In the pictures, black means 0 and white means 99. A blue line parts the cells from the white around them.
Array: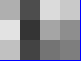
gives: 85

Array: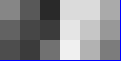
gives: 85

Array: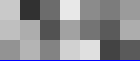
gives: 48

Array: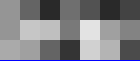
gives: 16

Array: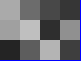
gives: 28

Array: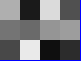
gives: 85
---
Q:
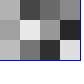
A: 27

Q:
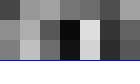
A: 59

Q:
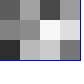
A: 63

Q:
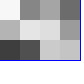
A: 52

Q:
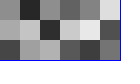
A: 15

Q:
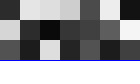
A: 89

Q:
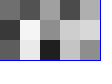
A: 32
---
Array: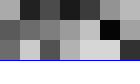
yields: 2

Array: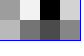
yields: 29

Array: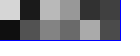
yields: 66

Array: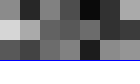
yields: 19

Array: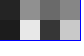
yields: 21

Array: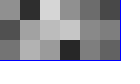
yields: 53
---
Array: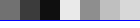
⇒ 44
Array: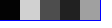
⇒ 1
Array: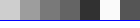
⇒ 80
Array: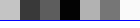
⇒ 76
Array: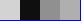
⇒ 82
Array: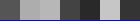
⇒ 33
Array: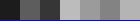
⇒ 11
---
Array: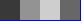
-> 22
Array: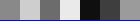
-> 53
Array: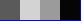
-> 35
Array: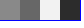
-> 53
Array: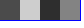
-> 29
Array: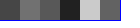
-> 27
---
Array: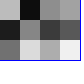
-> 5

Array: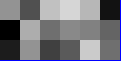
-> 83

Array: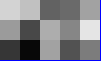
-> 38

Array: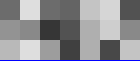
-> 76

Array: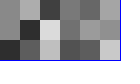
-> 47

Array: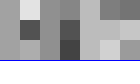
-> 73

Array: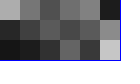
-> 43

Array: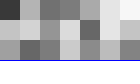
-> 66

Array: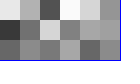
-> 97

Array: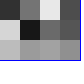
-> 45
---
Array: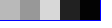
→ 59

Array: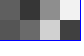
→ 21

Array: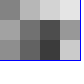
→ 71

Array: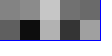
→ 54

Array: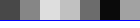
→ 52

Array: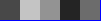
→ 76
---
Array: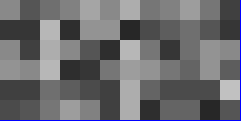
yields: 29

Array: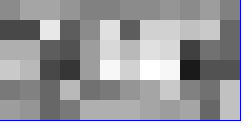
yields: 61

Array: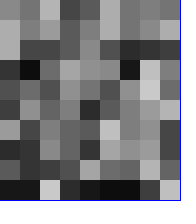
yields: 9

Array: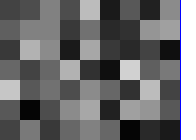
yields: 26

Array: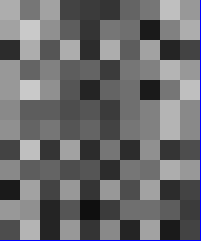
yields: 30
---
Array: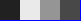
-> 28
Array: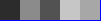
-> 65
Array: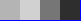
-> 18
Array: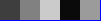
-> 60
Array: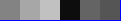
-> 33
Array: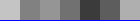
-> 68
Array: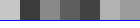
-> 60
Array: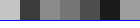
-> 61
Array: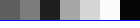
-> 2
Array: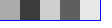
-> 90
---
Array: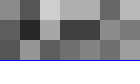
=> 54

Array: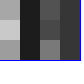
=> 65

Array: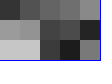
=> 20

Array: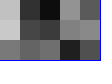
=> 75

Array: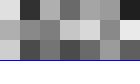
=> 87

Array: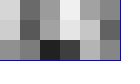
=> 83
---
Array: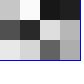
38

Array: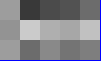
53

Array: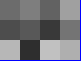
75

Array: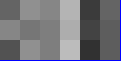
49

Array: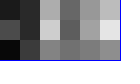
51

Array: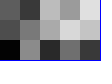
16

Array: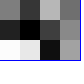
6
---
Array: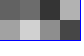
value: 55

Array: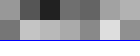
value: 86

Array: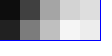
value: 95

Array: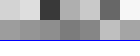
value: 74

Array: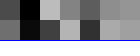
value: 66

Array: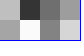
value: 51

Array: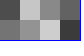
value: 80

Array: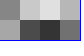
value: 20
